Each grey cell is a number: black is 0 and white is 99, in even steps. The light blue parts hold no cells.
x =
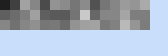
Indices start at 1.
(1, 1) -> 12
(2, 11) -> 52
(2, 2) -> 42
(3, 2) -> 44
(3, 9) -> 62
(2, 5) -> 37
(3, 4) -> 56
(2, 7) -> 35
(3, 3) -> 52
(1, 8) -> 46
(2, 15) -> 49
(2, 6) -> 35
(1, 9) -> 54

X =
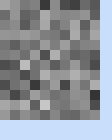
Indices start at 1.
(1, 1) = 64
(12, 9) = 50
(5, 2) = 37
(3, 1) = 50
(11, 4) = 37
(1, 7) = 29
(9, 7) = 27
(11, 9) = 56
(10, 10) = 20
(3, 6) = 42
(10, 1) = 46
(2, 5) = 66
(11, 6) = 48
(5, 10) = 52
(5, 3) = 48
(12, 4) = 49
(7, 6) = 36
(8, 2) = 43
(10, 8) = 56
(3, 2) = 54
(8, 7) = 59
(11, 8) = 53
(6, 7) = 48
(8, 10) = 50
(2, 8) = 53
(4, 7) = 39
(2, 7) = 52
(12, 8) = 40
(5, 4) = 43
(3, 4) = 48
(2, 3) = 38
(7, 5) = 52

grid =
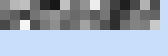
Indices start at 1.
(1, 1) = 53
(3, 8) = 44
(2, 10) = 35
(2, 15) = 41
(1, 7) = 75
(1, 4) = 42
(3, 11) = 32
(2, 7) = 47
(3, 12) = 18
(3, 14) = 51
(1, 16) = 30
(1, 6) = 9
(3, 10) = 47
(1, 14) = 28

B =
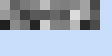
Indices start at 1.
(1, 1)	66
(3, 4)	14
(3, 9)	16
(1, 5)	73
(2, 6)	40
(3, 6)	50
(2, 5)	34
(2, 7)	32

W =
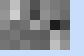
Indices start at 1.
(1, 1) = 55
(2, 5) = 56
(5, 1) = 45
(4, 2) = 46
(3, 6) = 11
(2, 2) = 80
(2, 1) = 58
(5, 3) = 48
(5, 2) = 42
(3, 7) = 27

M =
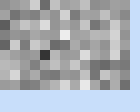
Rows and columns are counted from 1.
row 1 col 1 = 56
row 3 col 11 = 57
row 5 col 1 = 39
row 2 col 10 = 62
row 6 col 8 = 61
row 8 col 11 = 76
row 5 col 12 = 79
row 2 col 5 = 64
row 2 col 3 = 53
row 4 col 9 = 64
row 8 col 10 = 46
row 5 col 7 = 46
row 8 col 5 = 49
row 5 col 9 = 57
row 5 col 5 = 69
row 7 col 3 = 61
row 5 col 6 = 42
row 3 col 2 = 64
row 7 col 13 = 47
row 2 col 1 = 63
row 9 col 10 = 65
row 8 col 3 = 57
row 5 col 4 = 78
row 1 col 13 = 61
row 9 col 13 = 43
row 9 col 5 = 62
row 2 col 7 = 81
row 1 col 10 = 55
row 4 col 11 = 70
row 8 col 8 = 57
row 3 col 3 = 76
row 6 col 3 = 58
